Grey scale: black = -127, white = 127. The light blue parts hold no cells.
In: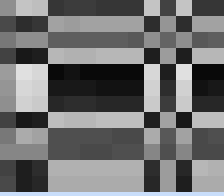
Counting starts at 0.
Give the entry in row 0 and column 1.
68
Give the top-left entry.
14
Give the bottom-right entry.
42
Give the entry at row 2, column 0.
-8
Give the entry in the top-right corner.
-74
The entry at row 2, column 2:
14
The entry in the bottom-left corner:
-55
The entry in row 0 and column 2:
62

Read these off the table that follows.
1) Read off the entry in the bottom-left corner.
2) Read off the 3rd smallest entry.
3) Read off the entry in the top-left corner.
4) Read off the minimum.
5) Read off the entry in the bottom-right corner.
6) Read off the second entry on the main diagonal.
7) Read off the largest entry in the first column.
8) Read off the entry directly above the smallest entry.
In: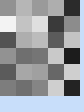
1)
-2
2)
-84
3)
18
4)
-99
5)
-92
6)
67
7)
115
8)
67

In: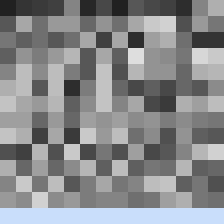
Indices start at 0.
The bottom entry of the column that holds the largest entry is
-16
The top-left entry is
-94
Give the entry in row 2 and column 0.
-9
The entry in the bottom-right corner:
-16
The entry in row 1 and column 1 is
39
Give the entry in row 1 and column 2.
-16
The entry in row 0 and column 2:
-69
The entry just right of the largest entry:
19
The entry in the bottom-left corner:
25
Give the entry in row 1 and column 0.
-40
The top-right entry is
47
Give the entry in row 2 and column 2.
-16
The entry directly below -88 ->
-24
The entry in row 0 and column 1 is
-75
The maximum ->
94
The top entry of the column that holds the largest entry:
-40
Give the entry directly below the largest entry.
54
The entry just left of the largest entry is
-32
